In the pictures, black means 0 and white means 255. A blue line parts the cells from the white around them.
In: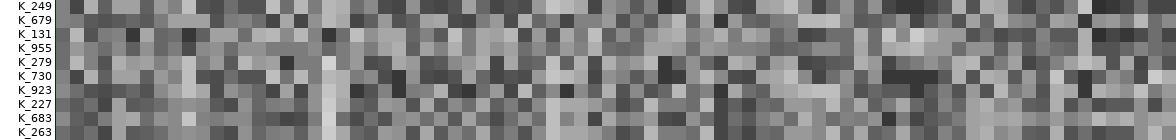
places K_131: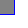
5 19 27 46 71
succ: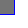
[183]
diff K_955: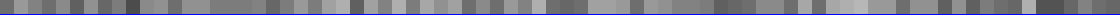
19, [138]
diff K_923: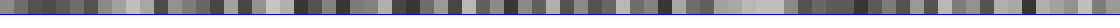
6, [103]
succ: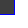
[145]
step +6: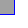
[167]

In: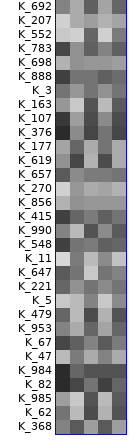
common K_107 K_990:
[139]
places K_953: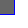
3 5
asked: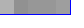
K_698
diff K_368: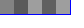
4, [90]
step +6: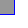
[157]
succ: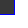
[158]

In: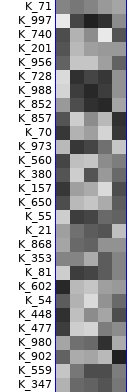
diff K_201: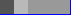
3, [159]
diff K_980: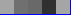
5, [171]
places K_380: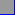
4
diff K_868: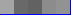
4, [146]

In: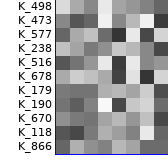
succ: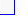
[72]
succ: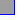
[130]
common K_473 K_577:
[102]
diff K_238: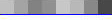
3, [122]
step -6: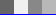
[ 96 234 130 178]
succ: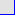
[53]

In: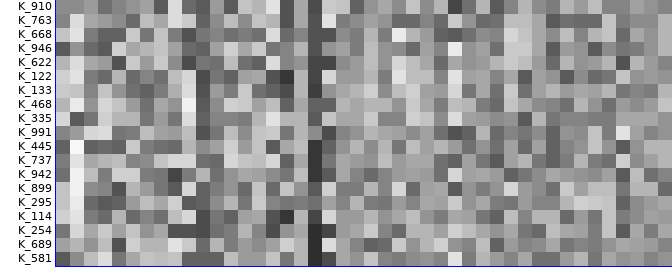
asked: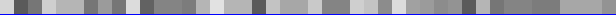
K_335
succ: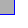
[220]
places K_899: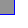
13 18 30 32
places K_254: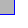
14 26 27

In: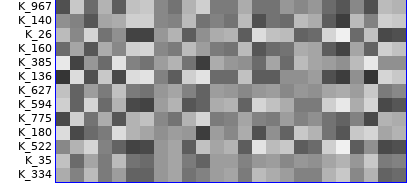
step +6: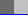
[113 199]
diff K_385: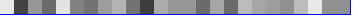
14, [144]
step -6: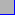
[173]
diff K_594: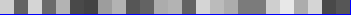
16, [193]
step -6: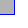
[173]
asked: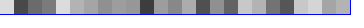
K_180

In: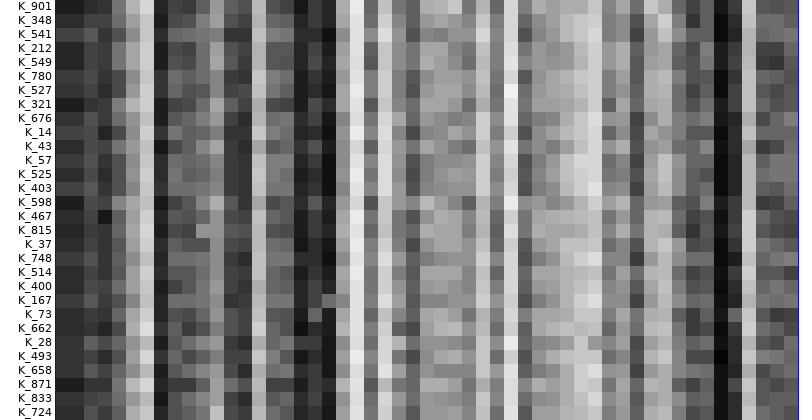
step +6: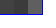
[ 72  65 101]
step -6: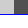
[200  75]

